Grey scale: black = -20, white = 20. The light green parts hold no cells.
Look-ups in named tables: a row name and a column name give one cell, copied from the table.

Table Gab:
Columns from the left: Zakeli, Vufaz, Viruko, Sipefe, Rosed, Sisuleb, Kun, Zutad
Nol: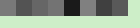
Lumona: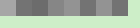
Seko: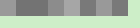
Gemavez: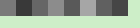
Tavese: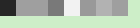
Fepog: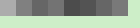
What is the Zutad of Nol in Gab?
-6
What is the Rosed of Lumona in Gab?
3
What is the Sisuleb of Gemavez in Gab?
6
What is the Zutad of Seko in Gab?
-1
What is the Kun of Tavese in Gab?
8
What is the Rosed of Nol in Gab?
-16
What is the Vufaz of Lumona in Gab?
-2
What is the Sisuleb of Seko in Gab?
-1
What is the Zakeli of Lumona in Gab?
6
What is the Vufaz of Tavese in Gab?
5
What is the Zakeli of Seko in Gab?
4
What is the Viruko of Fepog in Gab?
-4
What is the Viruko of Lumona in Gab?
-3
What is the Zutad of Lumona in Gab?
-2

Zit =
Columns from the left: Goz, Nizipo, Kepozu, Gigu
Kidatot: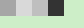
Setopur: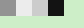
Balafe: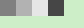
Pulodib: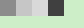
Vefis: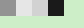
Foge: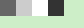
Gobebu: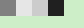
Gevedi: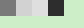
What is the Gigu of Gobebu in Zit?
-15
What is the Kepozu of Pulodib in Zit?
14
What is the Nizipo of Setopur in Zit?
17
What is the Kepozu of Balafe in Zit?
16
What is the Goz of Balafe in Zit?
0
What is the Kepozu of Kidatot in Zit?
10
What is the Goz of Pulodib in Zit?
2
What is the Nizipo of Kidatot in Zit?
14
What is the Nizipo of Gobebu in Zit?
16
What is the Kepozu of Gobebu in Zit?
12
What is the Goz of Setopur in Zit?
3
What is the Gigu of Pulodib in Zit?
-10
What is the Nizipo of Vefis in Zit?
16
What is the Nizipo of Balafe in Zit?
8

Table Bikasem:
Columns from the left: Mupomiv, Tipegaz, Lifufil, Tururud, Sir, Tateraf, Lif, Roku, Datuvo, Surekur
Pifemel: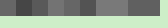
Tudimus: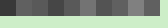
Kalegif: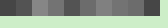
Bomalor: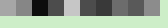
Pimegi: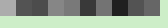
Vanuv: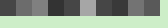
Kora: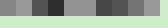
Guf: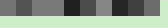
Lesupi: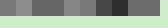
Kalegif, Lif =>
0
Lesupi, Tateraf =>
-1
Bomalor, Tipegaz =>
1
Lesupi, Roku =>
-13
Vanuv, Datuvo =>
-2
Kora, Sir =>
3
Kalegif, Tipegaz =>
-7
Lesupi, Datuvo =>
-3
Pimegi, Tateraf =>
-11
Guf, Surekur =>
-3
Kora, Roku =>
-7
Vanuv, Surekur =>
-6

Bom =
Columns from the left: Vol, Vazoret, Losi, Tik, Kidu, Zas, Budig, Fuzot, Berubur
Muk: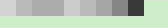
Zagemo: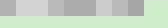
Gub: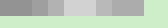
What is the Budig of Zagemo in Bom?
12
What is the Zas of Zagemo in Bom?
7
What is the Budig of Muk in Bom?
6
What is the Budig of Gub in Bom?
9
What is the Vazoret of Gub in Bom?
3
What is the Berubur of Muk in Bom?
-11
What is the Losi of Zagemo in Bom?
13
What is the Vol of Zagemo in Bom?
8
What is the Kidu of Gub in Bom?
13
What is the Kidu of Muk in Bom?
12
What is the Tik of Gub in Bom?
8
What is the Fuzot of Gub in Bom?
7
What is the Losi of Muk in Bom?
7
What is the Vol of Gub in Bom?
3
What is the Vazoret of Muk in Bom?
9

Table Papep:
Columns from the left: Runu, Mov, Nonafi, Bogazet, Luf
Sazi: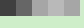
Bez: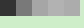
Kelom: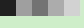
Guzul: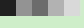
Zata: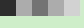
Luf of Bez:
7
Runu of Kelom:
-15
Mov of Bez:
-1
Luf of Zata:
13
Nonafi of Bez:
6
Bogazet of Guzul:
8
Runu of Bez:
-12
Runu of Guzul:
-15
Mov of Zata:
7
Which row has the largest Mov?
Zata

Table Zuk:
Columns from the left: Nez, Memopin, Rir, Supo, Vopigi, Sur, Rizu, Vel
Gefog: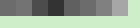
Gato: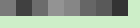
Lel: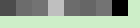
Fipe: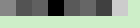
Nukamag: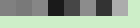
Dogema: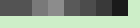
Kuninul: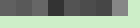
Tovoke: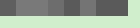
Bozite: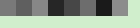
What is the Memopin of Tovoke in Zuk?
-1
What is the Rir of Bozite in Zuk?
1
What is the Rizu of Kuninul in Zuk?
-9
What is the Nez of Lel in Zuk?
-8
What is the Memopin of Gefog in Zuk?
-2
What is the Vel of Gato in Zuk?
-12
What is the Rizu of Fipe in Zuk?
-10
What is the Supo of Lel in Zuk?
10
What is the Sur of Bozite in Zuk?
-3
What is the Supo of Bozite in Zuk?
-14
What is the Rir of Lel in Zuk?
-2
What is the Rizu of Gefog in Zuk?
0
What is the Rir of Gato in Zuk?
-3
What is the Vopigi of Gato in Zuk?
1

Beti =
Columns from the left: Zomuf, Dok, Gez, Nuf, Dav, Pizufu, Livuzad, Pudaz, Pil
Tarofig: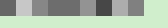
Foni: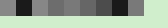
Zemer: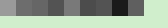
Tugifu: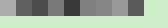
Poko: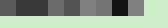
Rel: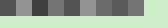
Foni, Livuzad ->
-8
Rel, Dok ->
3
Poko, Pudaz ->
-17
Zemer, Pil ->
-5
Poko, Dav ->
-7
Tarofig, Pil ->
0
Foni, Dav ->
-1
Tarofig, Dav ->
-3
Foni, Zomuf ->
1
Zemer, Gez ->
-4
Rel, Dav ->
-7
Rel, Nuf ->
-2
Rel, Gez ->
-10
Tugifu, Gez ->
-8
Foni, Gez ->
1
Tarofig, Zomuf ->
-4

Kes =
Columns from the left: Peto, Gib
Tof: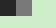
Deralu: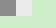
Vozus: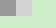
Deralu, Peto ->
2
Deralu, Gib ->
17
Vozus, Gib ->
13
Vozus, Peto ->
4
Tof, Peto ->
-14
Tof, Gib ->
-1

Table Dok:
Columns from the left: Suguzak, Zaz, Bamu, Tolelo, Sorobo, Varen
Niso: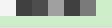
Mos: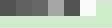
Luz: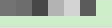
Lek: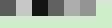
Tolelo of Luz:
8
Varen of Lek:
3
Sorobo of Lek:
7
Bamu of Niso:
-8
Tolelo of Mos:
6
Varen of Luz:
-6
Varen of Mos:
19
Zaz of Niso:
-10
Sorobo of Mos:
-7
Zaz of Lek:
11
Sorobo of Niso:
-10
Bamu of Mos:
-4
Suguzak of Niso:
18
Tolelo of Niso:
5
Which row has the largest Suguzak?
Niso

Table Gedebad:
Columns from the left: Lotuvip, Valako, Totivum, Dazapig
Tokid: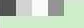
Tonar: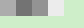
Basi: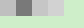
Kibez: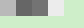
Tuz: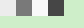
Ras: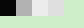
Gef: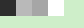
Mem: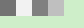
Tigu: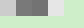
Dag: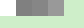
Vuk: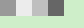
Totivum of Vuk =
10
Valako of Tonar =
-2
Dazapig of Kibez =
17
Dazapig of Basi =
13
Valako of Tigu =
-1
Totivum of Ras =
17
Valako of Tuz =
-1
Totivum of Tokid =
19
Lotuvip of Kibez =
9
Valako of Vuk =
17
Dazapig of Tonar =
17
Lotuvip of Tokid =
-7

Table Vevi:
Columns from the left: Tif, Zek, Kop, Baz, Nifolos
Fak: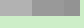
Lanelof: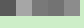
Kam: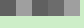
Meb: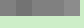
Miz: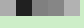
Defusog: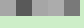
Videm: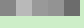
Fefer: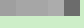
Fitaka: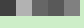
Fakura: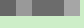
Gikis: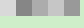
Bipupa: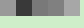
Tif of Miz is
7
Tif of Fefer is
5
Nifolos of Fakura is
6
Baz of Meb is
0
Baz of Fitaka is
-6
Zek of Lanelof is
6
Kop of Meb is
0
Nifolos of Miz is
8
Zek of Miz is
-15
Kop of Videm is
4
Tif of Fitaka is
-10
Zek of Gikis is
1
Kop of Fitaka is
-4
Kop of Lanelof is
-1
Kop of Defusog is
6
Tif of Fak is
8
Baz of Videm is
3
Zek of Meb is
-2
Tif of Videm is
1

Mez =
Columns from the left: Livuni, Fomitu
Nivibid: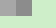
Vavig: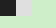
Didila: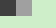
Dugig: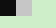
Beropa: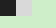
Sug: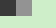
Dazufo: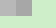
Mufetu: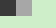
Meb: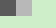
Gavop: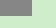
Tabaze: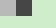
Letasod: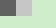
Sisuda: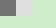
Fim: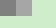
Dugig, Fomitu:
11
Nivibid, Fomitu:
2
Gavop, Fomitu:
1
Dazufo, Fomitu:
6
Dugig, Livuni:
-18
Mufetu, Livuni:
-11
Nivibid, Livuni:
6
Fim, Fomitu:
6
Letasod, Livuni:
-5
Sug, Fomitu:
3

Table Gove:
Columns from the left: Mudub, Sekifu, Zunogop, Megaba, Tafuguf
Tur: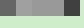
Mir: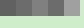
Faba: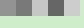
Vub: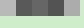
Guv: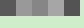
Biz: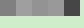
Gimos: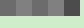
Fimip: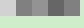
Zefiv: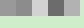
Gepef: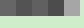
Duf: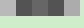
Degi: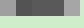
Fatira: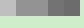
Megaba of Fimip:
-4
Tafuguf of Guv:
-7
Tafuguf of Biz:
-9
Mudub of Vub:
9
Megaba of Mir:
-3
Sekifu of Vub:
-6
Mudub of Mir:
-5

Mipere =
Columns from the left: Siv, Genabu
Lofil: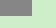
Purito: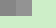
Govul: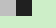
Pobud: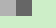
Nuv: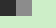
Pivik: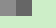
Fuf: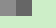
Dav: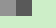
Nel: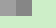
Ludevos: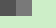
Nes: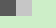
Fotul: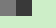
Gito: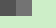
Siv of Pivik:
2
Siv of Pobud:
8
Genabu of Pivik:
-4
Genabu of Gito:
-2
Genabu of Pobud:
-4
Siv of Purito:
1
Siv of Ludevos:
-7
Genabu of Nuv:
2
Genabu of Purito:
3
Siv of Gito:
-7
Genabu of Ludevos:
-1
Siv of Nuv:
-13
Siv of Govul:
10
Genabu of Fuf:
-4
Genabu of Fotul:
-11
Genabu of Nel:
1
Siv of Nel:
5
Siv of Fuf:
2
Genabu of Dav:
-6
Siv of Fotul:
-1

